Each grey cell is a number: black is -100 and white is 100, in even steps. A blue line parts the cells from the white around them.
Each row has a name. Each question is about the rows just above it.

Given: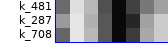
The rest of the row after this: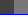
[26]
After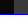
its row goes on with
[32 59]
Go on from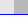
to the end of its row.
[-32 -93 -54  32  59]
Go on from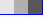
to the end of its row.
[-93 -70  26  59]
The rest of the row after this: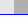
[-32 -93 -70  26  59]
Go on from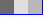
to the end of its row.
[-37 -93 -49  -6  26]
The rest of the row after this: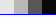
[-54  32  59]

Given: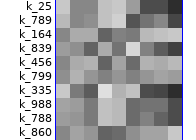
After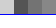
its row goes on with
[-45]
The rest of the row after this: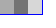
[  1 -28 -50]
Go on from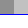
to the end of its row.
[ 63 -34 -10   6 -45]
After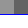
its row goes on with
[-16  12  28  28  57]
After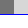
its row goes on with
[  1 -28 -50]
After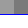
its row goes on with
[ 51  45 -16 -10 -10 -40]

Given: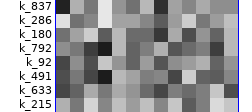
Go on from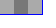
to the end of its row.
[ 16 -16 -45  -1 -16  -1  55 -39]
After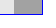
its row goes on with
[  5 -28  22  61  -6  22  50]
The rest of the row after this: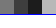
[-22  -1  38 -33 -16  -1 -51  44]
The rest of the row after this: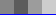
[-6 22 50]

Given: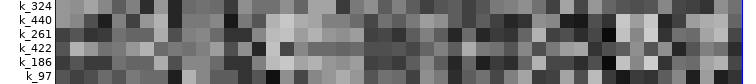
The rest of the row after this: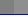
[-11 -49  29 -44  18 -21 -33 -38 -33   6 -44 -49 -60  12 -11]
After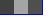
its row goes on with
[ 46 -54 -81 -54 -60 -27   6 -76  23 -76 -60]
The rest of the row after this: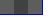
[-49 -70 -60  12   6 -76 -81 -38 -60  56  23  56 -70 -49  23  35  40 -21]
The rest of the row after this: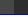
[-38 -92  51   6  61 -60 -11 -16  29  40 -44]

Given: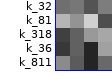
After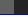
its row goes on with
[26]
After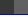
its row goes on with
[-72  26]

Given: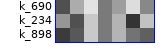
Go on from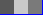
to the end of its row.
[ 41 -10 -25]
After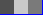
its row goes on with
[ 41 -59  52]
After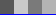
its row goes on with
[-10 -25]

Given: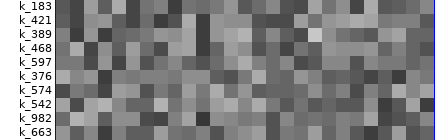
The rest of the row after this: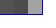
[-10  11 -46  34 -31 -26 -15   6]
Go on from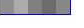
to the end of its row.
[-41 -31   6   6 -36   6  -5  -5 -21 -10]

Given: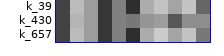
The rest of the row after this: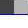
[ 23 -58   0  -6  17  23 -32  11  11]
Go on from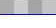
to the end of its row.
[-6]
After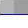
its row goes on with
[-58   0  -6  17  23 -32  11  11]

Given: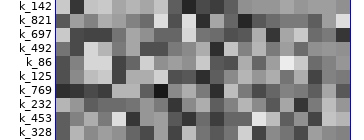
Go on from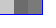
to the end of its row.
[-58]
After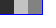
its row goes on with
[ 42  -4  24 -15  13  18  13]
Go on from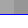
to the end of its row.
[24 24 13]
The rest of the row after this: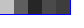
[-26  13  18  18  30  18  24  24  13]
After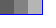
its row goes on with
[  8 -31  30 -58  -4  48  18]

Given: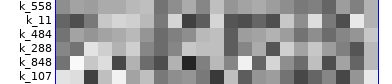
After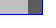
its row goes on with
[  5  34 -33  62  28  56  23   0 -33  45]
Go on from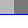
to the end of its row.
[ 67 -50 -27  67 -33 -39 -21 -39  56  11  73  -5 -39  83  40]
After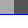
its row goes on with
[ 62  28  56  23   0 -33  45]
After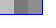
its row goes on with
[ 17  -5 -55  50 -27  17  23 -10 -44 -21   5 -44  17  83]

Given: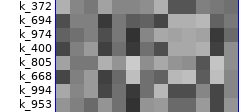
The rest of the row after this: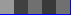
[-39  32  32  38 -50  11]
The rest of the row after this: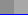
[ 16  11 -33  54  11]
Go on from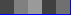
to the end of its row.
[-55 -12 -39  32  32  38 -50  11]

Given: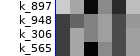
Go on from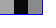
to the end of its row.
[-67  48]
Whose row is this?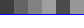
k_948
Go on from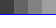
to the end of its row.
[-41  19]
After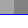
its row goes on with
[ 25 -41  25]

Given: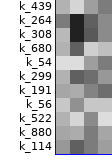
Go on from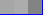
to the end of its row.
[-14]
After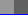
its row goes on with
[-3 24]
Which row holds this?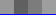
k_114
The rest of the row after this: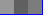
[24]

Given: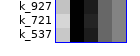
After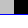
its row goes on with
[-78 -19   3]
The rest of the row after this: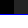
[-19   3]
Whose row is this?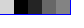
k_721
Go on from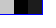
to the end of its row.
[-19   3]
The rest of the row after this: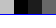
[3]
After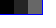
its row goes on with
[3]
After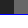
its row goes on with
[3]

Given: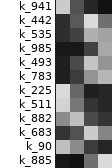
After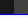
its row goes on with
[32]
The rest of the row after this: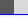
[-13]

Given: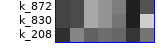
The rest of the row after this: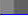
[-14 -19 -58  -8]
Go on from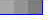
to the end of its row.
[-75 -35]
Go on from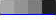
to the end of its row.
[-35]
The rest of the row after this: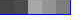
[-75 -35]

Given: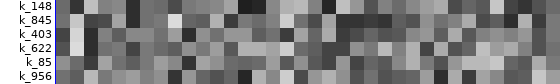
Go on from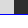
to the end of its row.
[-11  -5 -47  -5 -16 -26  13  -5  23 -31  39  39  28  61 -16 -26 -47 -47
  13  -5  45   1  39 -47  34 -36 -21  50  23  34   1 -36 -11]
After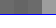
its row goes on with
[-31  13 -31 -47  18 -47 -21 -31   7  39  -5 -36  18  45  45  55 -21 -31
  34  -5]
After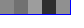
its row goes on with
[-11  18  18 -26 -11 -53  28 -21  34 -53 -41 -21 -36 -31   7  18 -26  34
 -31   1  13   1  18 -36  -5]
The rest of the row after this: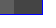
[ 13  -5  45   1  39 -47  34 -36 -21  50  23  34   1 -36 -11]
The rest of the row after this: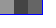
[-31   7  39  -5 -36  18  45  45  55 -21 -31  34  -5]
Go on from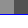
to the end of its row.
[-11 -36 -26 -21  23 -64  34 -53  28   7 -31 -26  55  23]
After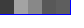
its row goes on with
[55 23]

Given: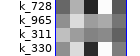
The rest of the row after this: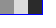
[98 -2]
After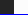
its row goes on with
[-30]
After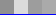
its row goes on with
[-8]

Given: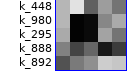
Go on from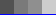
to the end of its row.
[55]
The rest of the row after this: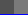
[12 61 55]
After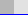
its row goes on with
[-25  23  -9]
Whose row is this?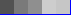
k_892

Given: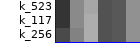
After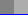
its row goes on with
[-36 -31  14]
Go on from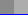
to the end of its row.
[-36 -31  14]

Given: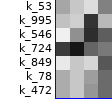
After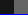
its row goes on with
[-5]
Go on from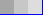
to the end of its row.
[1]
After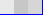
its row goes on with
[-32]
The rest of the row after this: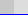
[1]
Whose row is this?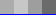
k_78
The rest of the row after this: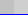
[-59  45]

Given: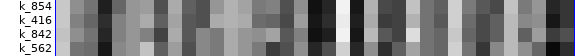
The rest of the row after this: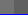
[ 63  -4 -31 -43  52  -4  18 -70 -58]
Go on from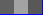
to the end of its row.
[-37  34  40  34 -15 -20 -43  23 -82 -64  84 -76  34 -53 -48  40 -10 -31
  63 -15 -43 -25  46   7  12 -82 -58]
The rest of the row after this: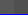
[ 34  40  34 -15 -20 -43  23 -82 -64  84 -76  34 -53 -48  40 -10 -31  63
 -15 -43 -25  46   7  12 -82 -58]
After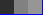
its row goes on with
[ 34 -25  28 -31 -37  34  40  34 -15 -20 -43  23 -82 -64  84 -76  34 -53
 -48  40 -10 -31  63 -15 -43 -25  46   7  12 -82 -58]
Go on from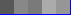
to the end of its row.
[ 12  28 -31   1 -87 -76  90 -82  46 -31 -48  73 -10 -20  57 -20 -43 -25
  46 -25  23 -53 -37]
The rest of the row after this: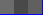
[ 46   7  12 -82 -58]
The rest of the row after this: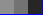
[  1  18   1 -48  34 -31   7  -4  34  18  12  28 -31   1 -87 -76  90 -82
  46 -31 -48  73 -10 -20  57 -20 -43 -25  46 -25  23 -53 -37]

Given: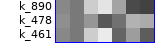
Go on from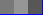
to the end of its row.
[-11  40  34]
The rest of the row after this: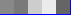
[ 23 -27]
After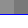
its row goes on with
[ 18 -32 -11  40  34]
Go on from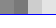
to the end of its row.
[ 28 -42 -48]
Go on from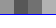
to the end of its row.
[34]

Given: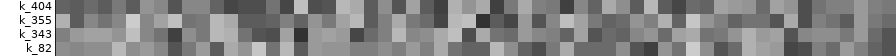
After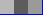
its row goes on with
[ 16  16   0   0  11   0  21   0  33 -10 -22 -22  44  11 -22 -39  -5  33
 -16 -16 -16  11 -34 -50  16 -10  60  11 -34 -16  39  27  21 -45 -39   0
 -16  21   0 -22 -34]
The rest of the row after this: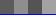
[-28 -50  39  16  33 -50  -5  33   0  -5 -50   6 -22  33  11 -28  44 -28
 -45 -16 -22  27  21  16 -16  27  16 -39 -10   0   0  21   0  -5]

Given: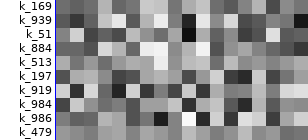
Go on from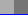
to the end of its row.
[ 19 -14  19  36  30  85  14  47  53 -14  47   9  19   3  19  36]
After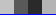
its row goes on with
[-30  14   9]
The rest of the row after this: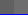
[ 41 -19  -8  58  53  -8  36  53 -14 -30   3  41 -41   9  -8]

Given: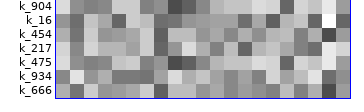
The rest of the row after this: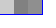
[-40 -25   7  43  54  54  72  66 -20  66  54  83  22]
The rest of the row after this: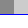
[ 60   1  12 -40 -25   7  43  54  54  72  66 -20  66  54  83  22]
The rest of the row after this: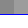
[ 12   1  48   1  37 -40  22]

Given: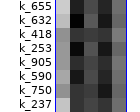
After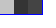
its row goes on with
[-59 -14]
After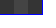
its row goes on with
[-14]
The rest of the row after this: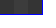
[-4]

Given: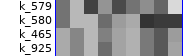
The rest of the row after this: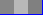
[ 28  39  -5 -31  22]
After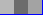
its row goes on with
[ 39  -5 -31  28]

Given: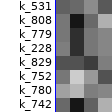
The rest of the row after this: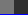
[-7  5]
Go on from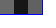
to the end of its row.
[38]
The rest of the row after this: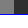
[-7  5]
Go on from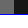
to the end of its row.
[-24  38]
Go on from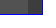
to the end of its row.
[-1]
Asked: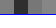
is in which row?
k_228
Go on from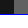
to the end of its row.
[38]

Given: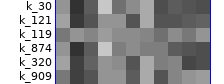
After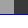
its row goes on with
[-34  16  16 -34  33 -34 -34 -28 -23]
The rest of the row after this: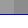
[ 10   4 -12  10  -6  16]
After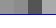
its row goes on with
[ -1   4 -45 -39]
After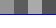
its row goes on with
[ 4 16 22]
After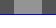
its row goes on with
[ 33 -34 -34 -28 -23]
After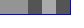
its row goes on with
[-34 -28 -23]
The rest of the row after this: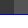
[ 16  16 -34  33 -34 -34 -28 -23]

